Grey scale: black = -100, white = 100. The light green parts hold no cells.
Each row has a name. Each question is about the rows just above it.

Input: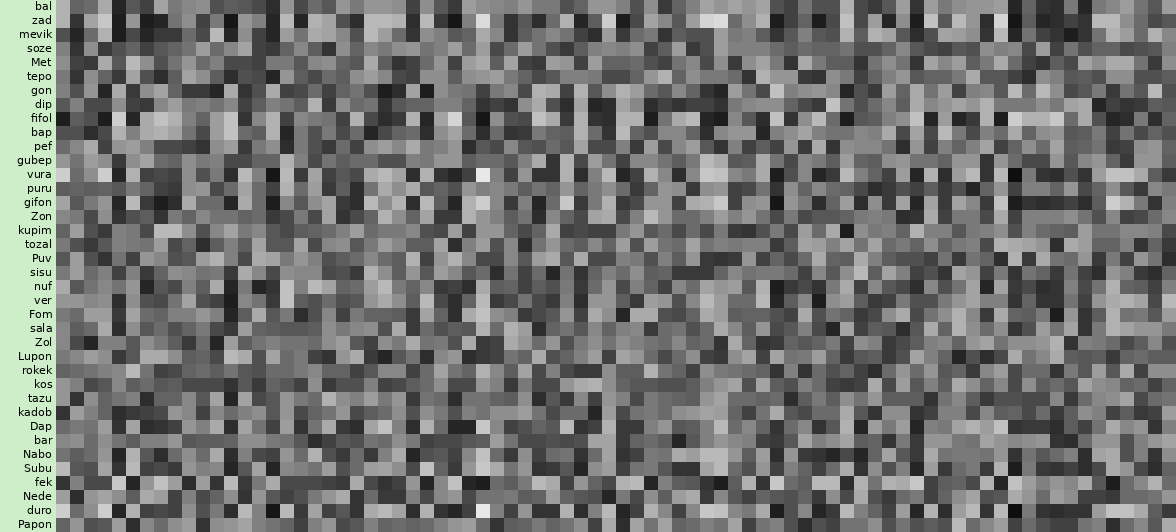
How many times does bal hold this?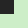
3
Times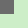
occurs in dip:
2
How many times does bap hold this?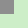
3
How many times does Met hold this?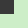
4
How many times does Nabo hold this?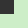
5

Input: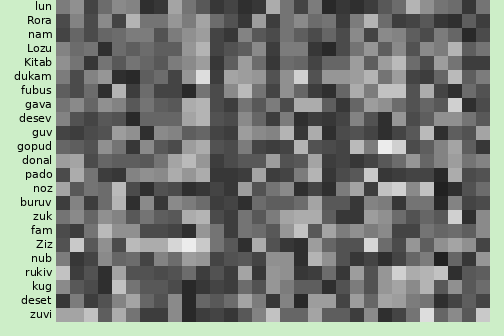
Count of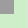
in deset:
4
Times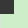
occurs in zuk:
2

